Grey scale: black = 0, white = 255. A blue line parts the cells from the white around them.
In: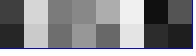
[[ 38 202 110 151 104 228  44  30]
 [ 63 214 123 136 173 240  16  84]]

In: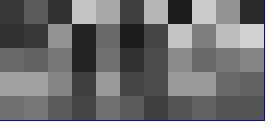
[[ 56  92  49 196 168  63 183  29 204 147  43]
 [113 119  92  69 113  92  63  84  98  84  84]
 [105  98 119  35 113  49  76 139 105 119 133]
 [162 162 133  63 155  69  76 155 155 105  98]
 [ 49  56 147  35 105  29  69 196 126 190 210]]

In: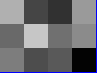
[[176  69  49 154]
 [125  77  89   3]
 [105 198 112 139]]

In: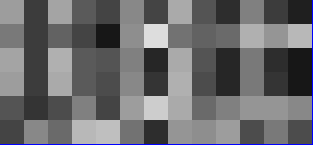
[[ 84  52  76 128  68 157 205 170 106 128 149 149 136]
 [121  60  98  68  23 142 221 114  98 106 176 149 184]
 [ 68 136 106 184 191 114  45 149 142 157  76 121  76]
 [157  60 164  90  68 136  68 170  84  45 128  60  31]
 [157  60 170  90  76 136  52 176  76  38 121  52  23]
 [164  60 176  90  84 128  38 170  84  38 121  45  23]]

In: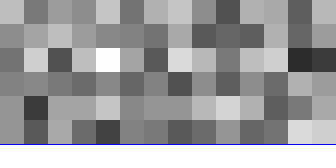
[[115 206  81 190 253 163  88 218 184 121 190 206  43  58]
 [129 135 121 108 135 102 129  81 142  94 142 108 177 156]
 [190 121 156 142 198 115 177 198 142  81 177 170  94 184]
 [149  58 163 163 198 135 149 149 184 212 177  94 121 170]
 [149  88 170 108  66 129 121  88 108 149 102 115 218 206]
 [142 163 190 156 135 129 115 170  88 102  94 177 102 156]]

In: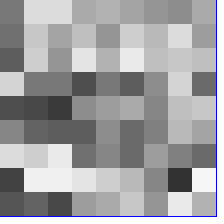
[[ 78  72  58 141 157 170 134 191 199]
 [ 85  99  72 157 170 199 149 234 178]
 [134  99  93  93 141 106 128 185 164]
 [212 120 120  78 120  93 141 212 106]
 [ 93 206 149 228 178 234 191 199 191]
 [112 199 164 191 149 206 185 220 157]
 [120 220 220 170 178 164 149 141 170]
 [220 206 234 112 134 106 157 128 106]
 [ 66 240 240 228 206 185 134  50 246]]

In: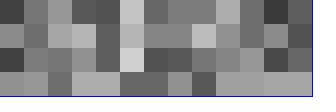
[[144 151 110 173 173 102 102 144  87 159 159 166 166]
 [ 65 124 117 144  94 208  81  87 117 132 151  73 102]
 [ 65 117 151  87  81 195 102 124 124 173 110  57  94]
 [138 110 166 180  94 180 132 132 188 144 110 138  81]]
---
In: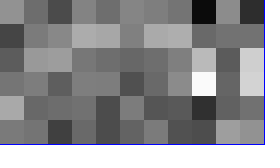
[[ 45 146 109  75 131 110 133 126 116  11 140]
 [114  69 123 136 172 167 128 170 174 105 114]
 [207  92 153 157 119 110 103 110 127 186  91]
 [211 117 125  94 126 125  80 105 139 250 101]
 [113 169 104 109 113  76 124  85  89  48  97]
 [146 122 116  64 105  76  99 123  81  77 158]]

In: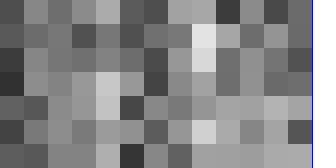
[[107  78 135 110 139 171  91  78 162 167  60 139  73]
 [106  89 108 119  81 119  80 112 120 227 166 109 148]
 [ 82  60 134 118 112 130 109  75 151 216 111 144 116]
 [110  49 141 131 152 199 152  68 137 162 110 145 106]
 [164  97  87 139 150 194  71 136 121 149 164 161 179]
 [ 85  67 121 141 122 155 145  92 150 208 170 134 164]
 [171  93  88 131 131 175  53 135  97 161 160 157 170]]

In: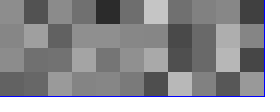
[[ 64 141  82 139 112  43 110 197 112 129 135]
 [133 134 159  97 143 143 135 134  73 105 174]
 [ 70 140 112 114 164 117 144 169  79 105 183]
 [153  98 103 154 132 134 122  78 184 129  87]]

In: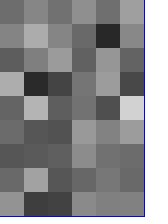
[[159 109 134 113 143 111]
 [136 132 172 133 105  40]
 [ 99  93 127 155  97 150]
 [ 72 173  42  68 117 156]
 [210 100 180  94 114  79]
 [156 107  86  82 153 130]
 [108  86  90  95 140 113]
 [105 105 162  86 103 119]
 [129 147  62  66 138 128]]

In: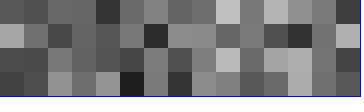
[[ 62  88  81 104 102  52 107 130 100 111 191 120 180 144 122]
 [176 165 113  72 100  86 120  44 140 138 102 123  81  51 115]
 [ 69  76  74 120  98  85  71 125  81 127 185 107 163 173 117]
 [ 88  66  78 146 111 148  31 123  52 140 128  89 107 172 113]]

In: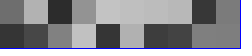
[[123 110 178  44 147 195 191 188 184  55]
 [126  53  71 129 193  53 177  61  67 127]]

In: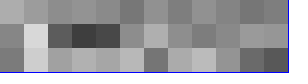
[[126 173 156 141 147 138 119 145 126 145 132 118]
 [150 134 216  92  62  72 141 175 142 125 137 154]
 [ 88 123 206 161 177 166 184 117 171 187 148 106]]
